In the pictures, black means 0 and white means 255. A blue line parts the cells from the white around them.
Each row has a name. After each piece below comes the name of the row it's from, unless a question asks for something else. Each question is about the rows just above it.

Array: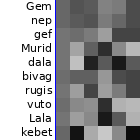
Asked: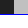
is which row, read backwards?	dala
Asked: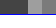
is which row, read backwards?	gef
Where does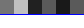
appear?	dala
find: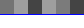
rugis
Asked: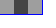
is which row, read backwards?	rugis

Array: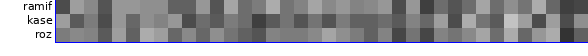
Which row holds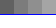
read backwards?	roz
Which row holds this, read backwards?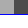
kase
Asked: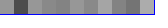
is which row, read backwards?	ramif

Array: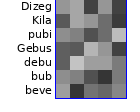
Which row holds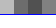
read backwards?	pubi
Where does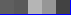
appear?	Gebus

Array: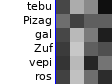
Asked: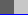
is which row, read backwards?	Zuf
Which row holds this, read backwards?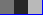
vepi
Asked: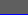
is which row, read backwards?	Pizag
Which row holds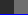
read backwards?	ros
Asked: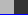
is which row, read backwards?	vepi

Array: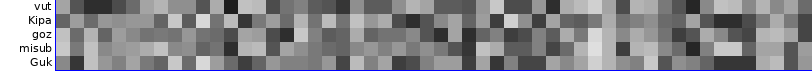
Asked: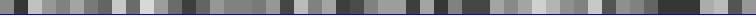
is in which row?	Guk
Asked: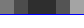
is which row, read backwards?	Kipa
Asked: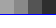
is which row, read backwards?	Kipa

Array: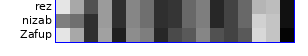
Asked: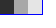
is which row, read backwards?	Zafup
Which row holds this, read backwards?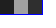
Zafup
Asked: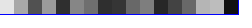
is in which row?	rez
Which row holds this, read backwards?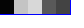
Zafup
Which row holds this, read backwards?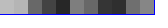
rez

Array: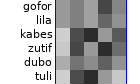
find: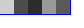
kabes
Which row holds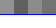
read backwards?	dubo
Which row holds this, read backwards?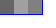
lila

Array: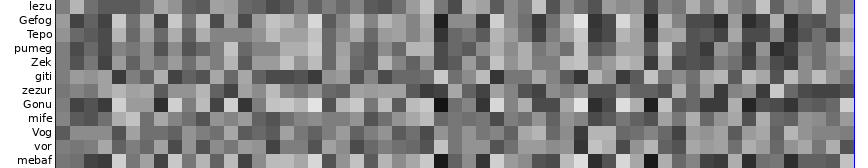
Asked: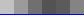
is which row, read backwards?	lezu
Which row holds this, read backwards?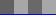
giti

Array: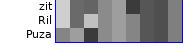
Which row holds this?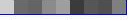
zit
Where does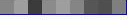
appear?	Puza
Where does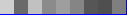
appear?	Ril
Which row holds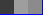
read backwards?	zit

